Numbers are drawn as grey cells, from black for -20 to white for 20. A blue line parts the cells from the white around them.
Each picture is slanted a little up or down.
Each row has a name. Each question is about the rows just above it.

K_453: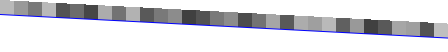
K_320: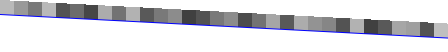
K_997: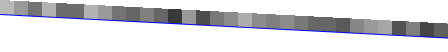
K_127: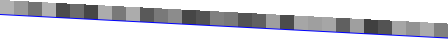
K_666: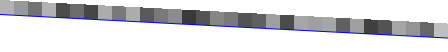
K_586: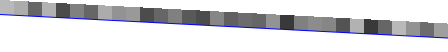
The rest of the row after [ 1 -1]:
[ -7  -5   5  -8   6   5   6  -5   5 -10  -7   6   3  -4  10]
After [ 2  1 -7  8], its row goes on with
[-11  -4   9   3  -3   5]
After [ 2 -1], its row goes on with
[-4 -4 -6  1  4  6 -7  0 -9 -5]
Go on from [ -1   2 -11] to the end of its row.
[ -7   1  -1  -7  -5   5  -8   6   5   6  -5   5 -10  -7   6   3  -4  10]
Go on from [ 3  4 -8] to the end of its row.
[ -4   0  -6  -8   1  -5  -3  -4   3 -11   0   2   1  -7   8 -11  -4   9
   3  -3   5]
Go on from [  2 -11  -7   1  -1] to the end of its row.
[ -7  -5   5  -8   6   5   6  -5   5 -10  -7   6   3  -4  10]

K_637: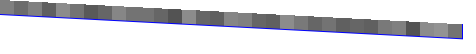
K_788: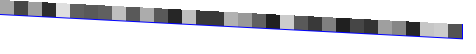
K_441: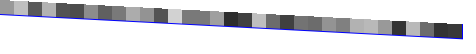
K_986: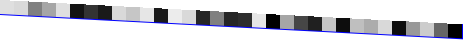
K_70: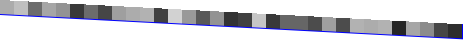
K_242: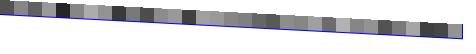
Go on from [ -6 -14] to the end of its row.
[ 10 -11 -11   8   4  -5 -15  12  -6 -11   0 -15  -9 -12   5   1 -14  11
  12  -7]
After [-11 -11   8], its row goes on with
[  4  -5 -15  12  -6 -11   0 -15  -9 -12   5   1 -14  11  12  -7]
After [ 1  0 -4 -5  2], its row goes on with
[-1 -4 -2 -5 -4 -5 -1  0 -7  2  3 -2]
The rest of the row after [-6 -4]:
[ 1 -2 -2 -4 -7  2 -4 -5  1  0 -4 -5  2 -1 -4 -2 -5 -4 -5 -1  0 -7  2  3
 -2]
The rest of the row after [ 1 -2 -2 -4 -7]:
[ 2 -4 -5  1  0 -4 -5  2 -1 -4 -2 -5 -4 -5 -1  0 -7  2  3 -2]

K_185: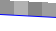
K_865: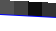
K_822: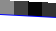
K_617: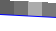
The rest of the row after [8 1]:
[5]
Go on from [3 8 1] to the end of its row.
[5]
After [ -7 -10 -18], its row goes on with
[-12]
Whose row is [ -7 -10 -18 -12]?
K_865

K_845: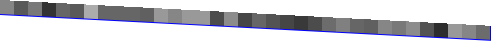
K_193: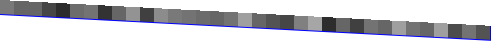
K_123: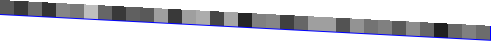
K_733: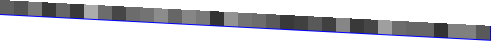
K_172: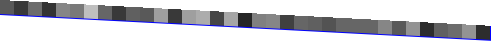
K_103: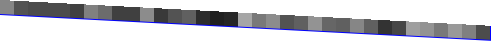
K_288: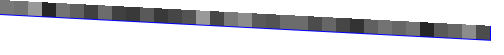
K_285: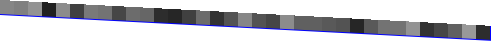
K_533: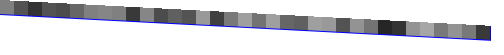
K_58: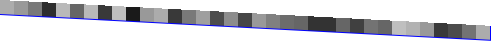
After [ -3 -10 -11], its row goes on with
[ -6 -11  -9  -7   4  -9  -1   2  -6  -7  -3  -3  -8  -4  -9 -12  -5  -2
  -4  -2 -14  -6  -4   2  -8]
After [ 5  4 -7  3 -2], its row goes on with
[-14 -12   3   6  -1   3  -1 -11]
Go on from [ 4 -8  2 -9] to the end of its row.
[ -4  -7  -9 -11  -8  -3   0  -4  -5   1  -1   2  -7 -13   4   1  -3]
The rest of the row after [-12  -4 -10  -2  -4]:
[ 10   8   4 -11  -8  -2   7]
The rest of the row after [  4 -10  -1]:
[  5  -2   5  -4  -5   5   4  -7   3  -2 -14 -12   3   6  -1   3  -1 -11]
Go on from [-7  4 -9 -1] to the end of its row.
[  2  -6  -7  -3  -3  -8  -4  -9 -12  -5  -2  -4  -2 -14  -6  -4   2  -8]
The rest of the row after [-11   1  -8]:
[ -5  -7   4 -10  -1   5  -2   5  -4  -5   5   4  -7   3  -2 -14 -12   3
   6  -1   3  -1 -11]

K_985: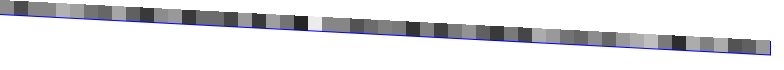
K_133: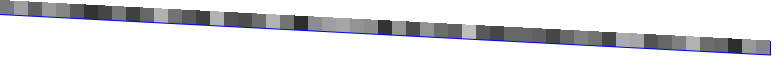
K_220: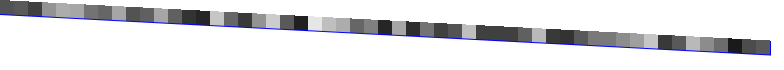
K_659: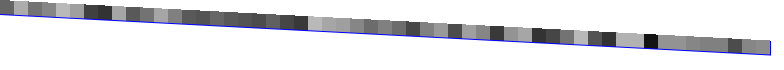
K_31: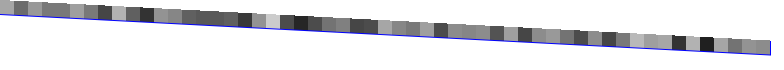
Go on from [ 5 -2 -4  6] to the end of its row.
[ -5 -11   2   4 -11  -3  -3  -9   4 -11   5  -2 -14  17   1   1  -7  -3
   0  -1 -12   0 -10  -1   3  -5 -11  -1  -9   7   4  -2  -4   2  -4   4
   7  10  -1 -13   7   0   7  -7  -5   4]
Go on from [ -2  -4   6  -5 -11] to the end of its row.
[  2   4 -11  -3  -3  -9   4 -11   5  -2 -14  17   1   1  -7  -3   0  -1
 -12   0 -10  -1   3  -5 -11  -1  -9   7   4  -2  -4   2  -4   4   7  10
  -1 -13   7   0   7  -7  -5   4]
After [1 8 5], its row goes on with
[ -2  -4   6  -5 -11   2   4 -11  -3  -3  -9   4 -11   5  -2 -14  17   1
   1  -7  -3   0  -1 -12   0 -10  -1   3  -5 -11  -1  -9   7   4  -2  -4
   2  -4   4   7  10  -1 -13   7   0   7  -7  -5   4]
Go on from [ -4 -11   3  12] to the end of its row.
[ -6 -15  16  10   7  -4   0 -14   6 -13  -2 -10  -7  10 -10 -10 -10  -5
   9 -11 -12  -6  -1  -1   2   5  11 -11  -6   9   2  -3 -16  -8  -6]
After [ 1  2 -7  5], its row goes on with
[ -9   2   4  -2  -8   2  -9  -1   9   5   6 -12   8 -15   6  -2   3   2]

